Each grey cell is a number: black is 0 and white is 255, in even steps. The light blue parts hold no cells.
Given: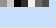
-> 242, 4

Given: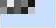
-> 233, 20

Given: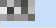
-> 231, 62

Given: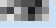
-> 225, 23

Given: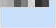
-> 210, 45

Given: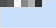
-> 247, 49

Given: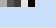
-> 230, 4
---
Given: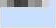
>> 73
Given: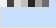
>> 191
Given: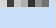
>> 175
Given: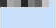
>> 38
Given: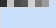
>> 87
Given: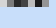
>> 67
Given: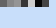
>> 53
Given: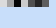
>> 203
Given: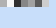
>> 134
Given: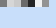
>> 106
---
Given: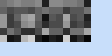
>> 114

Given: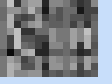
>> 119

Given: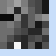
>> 124

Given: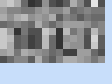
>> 186

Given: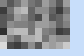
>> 129
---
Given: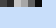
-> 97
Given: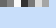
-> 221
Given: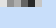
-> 40
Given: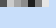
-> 128
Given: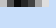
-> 166
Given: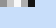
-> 174
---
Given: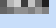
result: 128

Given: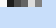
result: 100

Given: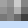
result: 132

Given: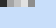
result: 195

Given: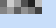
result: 145

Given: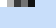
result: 59
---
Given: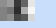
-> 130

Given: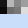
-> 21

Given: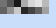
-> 114

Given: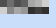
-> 79

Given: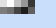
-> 225

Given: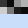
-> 54

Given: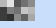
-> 60

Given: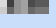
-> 218

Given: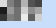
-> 28
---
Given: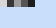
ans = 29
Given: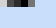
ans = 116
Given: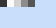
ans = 85
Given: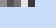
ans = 58
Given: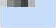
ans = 179
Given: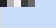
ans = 106
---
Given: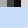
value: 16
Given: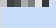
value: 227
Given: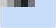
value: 32
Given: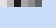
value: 139
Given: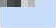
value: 209
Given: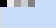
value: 205
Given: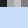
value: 193
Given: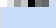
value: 116
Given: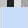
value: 221
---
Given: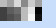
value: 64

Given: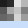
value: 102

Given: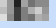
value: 221

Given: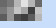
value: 93

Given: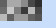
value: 185

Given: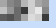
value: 94

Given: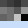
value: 99
